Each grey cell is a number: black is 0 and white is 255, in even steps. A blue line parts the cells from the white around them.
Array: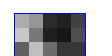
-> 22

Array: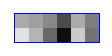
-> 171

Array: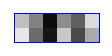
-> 96

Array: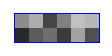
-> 192

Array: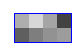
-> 165

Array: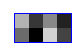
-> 136
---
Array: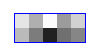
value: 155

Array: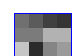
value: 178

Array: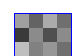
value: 79

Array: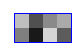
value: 138

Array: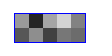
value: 211

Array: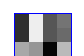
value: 86
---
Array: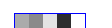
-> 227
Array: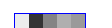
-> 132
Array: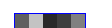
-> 41
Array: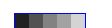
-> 130
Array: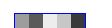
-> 237
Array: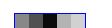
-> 11
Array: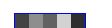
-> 98
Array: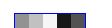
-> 246
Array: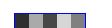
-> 71
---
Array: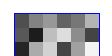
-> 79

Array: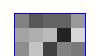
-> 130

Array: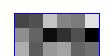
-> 70

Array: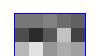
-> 119

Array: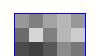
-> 152

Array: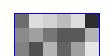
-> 109

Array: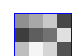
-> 144
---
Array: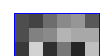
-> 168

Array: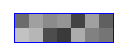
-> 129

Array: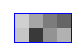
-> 147

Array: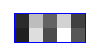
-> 255

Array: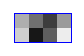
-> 94

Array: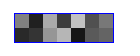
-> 90

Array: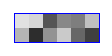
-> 103

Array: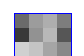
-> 184

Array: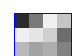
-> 207
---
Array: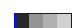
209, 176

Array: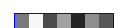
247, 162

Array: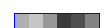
198, 175

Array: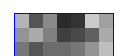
202, 190

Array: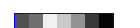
241, 200

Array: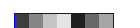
228, 196
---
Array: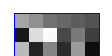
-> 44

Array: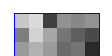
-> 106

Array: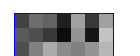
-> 129

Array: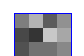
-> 114

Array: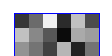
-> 182

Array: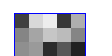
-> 44

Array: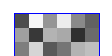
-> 117

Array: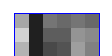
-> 83
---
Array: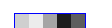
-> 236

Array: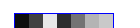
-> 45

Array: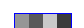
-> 150

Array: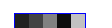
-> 67

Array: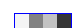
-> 244

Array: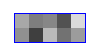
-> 63

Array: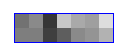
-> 94
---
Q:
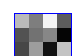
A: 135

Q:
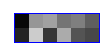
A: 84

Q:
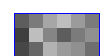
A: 123

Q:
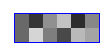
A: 185

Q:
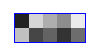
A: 51

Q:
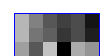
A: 76

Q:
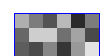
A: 164

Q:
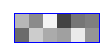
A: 234
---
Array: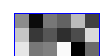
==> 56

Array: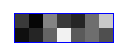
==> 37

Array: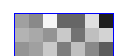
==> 169

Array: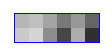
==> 213

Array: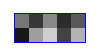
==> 158

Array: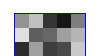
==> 94

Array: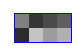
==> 195
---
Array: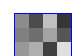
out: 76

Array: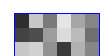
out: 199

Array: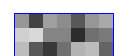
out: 67

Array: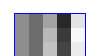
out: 109

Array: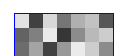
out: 65

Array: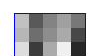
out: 89

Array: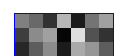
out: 105

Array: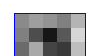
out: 158

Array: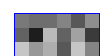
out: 110
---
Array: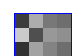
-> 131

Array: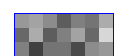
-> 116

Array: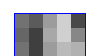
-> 156

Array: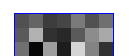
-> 158

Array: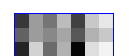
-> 107

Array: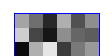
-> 230
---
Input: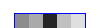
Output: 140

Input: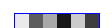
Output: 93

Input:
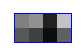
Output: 195

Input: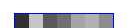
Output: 89

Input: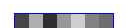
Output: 47

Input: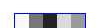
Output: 249

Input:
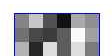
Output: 38

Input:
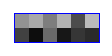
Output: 13

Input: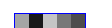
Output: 165

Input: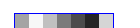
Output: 192
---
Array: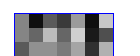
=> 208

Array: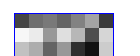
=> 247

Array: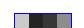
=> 202

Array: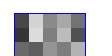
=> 220

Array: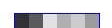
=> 226

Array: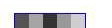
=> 206

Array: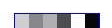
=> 252

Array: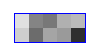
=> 224
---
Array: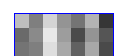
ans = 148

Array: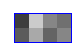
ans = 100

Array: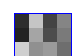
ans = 76

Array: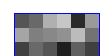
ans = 188

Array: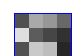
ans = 70

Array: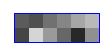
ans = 40

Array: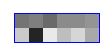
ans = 214

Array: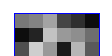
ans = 142
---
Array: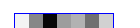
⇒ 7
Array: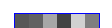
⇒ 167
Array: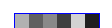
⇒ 137
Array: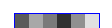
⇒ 122
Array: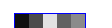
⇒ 226
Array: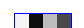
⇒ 188
